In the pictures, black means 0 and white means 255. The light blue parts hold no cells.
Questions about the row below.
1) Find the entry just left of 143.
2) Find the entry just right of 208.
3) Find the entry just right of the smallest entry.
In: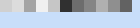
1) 176
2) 220
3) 109

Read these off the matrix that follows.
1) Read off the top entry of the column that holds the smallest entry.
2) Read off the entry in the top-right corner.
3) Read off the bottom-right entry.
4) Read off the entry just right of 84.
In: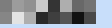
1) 104
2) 115
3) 72
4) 17

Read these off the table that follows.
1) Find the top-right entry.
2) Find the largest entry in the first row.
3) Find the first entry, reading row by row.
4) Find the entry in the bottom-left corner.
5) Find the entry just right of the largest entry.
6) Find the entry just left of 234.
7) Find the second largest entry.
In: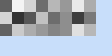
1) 172
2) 244
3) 97
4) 97
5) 212
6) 152
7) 234

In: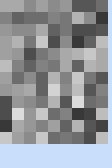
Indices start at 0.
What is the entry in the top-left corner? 169
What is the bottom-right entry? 189
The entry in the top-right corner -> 109
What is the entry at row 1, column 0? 130
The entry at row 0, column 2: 139
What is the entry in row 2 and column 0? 151
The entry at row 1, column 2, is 109
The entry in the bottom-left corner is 199
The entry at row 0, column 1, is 169
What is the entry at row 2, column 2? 139

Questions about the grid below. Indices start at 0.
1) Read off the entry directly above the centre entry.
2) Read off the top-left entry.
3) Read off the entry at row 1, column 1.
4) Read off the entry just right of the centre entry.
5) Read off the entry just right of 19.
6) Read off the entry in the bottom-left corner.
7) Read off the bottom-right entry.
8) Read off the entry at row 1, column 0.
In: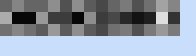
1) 91
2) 101
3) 7
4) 60
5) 31
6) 112
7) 122
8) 172

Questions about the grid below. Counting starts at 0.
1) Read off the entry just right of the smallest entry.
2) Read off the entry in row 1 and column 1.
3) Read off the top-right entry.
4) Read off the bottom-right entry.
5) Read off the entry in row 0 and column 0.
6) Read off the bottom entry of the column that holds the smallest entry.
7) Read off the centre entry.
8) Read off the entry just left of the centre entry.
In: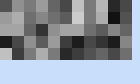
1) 82
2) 173
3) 72
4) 111
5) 82
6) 72
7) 164
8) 144
